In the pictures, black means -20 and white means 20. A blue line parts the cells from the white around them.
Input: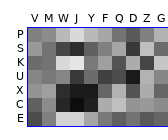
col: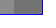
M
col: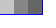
G
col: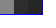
W
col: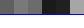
Y
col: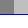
Z
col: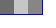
G

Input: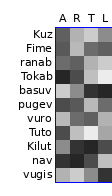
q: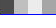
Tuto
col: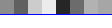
L
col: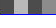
A
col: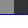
A
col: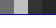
R
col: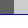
L
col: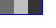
R

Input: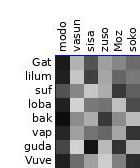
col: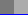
sisa
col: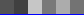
sisa
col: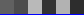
soko
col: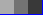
zuso
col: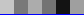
sisa

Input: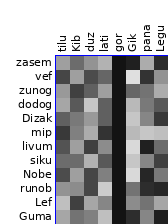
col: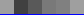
Kib
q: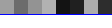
zasem
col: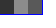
lati
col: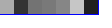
pana
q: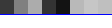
mip
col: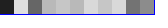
Gik
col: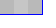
Gik

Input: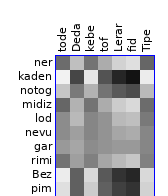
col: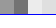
tode
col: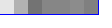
kebe

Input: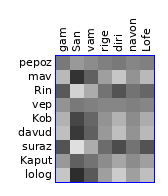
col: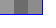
rige
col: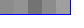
navon
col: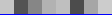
diri

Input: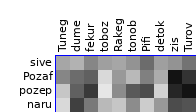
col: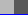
tonob
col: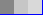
Tuneg
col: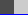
Pifi
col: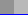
tonob
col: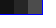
zis
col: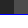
zis

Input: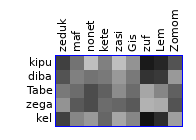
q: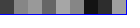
kel
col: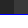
Lem
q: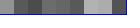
zega
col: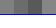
maf
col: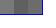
kete
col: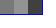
zeduk

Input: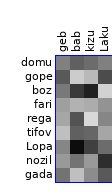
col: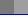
geb
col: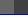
kizu
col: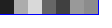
kizu
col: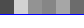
Laku
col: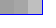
geb

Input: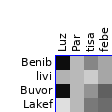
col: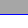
febe
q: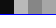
Benib
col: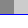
tisa
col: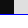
Luz
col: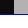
Luz
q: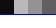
Buvor

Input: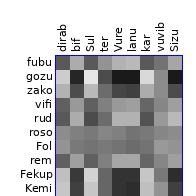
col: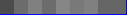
ter
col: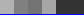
Vure

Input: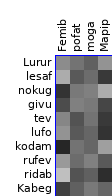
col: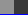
Mapip
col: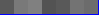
pofat
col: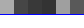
Mapip
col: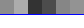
Femib
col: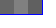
moga

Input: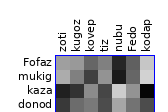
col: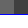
kovep
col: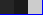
nubu
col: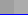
zoti

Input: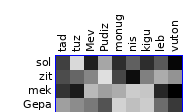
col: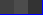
tad
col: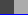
monug
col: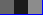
tuz
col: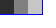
kigu
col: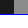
tuz
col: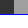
tad

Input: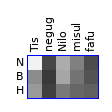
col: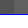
fafu
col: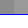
Tis
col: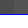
fafu
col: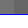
misul

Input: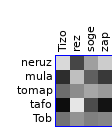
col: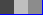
rez
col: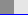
rez
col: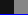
zap
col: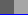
soge
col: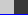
zap

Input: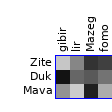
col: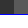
Mazeg
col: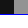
gibir

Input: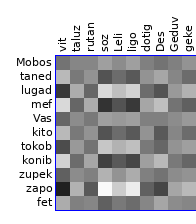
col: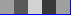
ligo
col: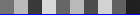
vit

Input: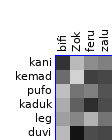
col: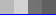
Zok
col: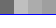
bifi
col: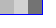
Zok
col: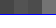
zalu
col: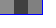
feru
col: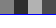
feru

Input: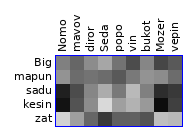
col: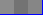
diror
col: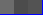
mavov
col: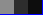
Mozer
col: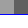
popo

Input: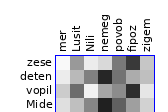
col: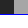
nemeg
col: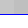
zigem
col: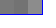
povob
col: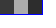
fipoz

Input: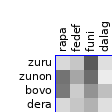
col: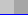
fedef
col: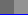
funi
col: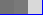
rapa
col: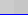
fedef
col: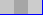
fedef

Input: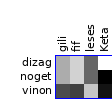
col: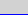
fif
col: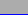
gili
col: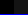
Keta
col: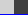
fif

